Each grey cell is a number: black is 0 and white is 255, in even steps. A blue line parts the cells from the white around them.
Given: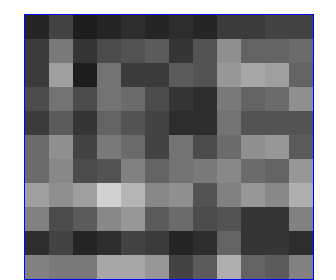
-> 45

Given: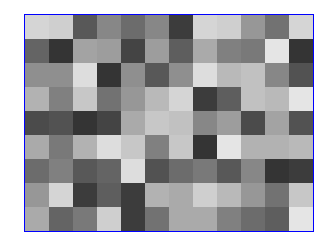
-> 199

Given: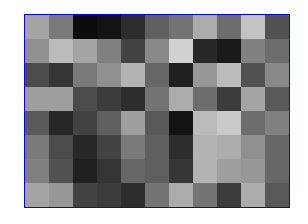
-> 103

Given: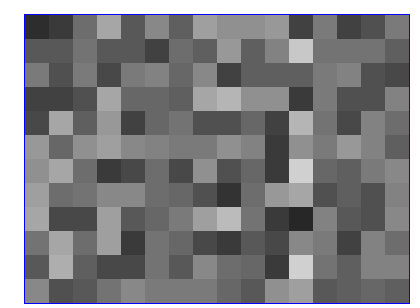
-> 130

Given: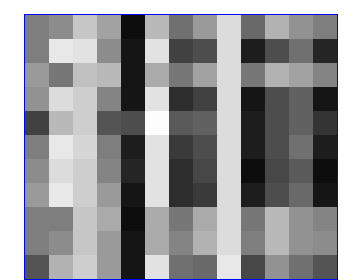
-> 140
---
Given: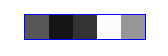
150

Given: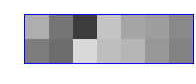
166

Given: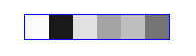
190

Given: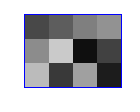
140

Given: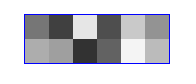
201

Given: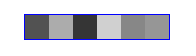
135
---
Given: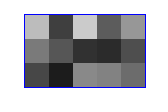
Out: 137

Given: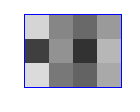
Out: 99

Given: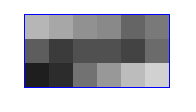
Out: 114

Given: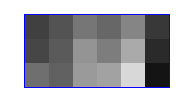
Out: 154

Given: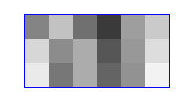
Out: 172

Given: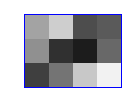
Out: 200

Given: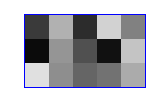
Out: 101

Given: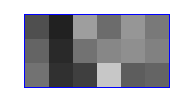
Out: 63

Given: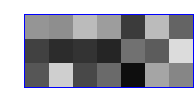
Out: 72

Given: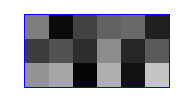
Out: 5
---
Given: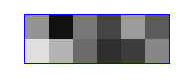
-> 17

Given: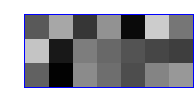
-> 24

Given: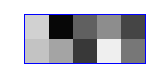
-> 7

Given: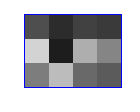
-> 29

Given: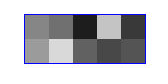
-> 112

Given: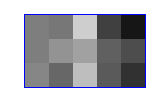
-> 147

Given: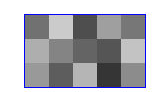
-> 132

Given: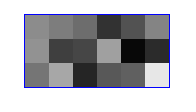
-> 63
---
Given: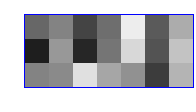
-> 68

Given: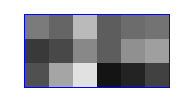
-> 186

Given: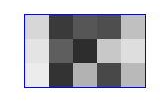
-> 86

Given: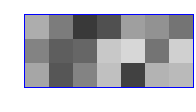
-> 57

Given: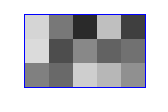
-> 42

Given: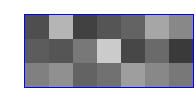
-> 65

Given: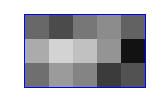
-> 119

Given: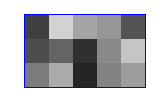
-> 164

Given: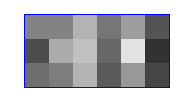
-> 179
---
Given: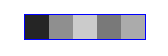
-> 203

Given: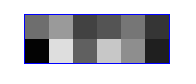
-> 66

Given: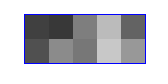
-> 126

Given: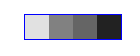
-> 101

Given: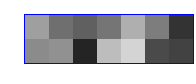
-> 96

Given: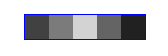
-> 211

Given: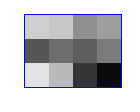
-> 144
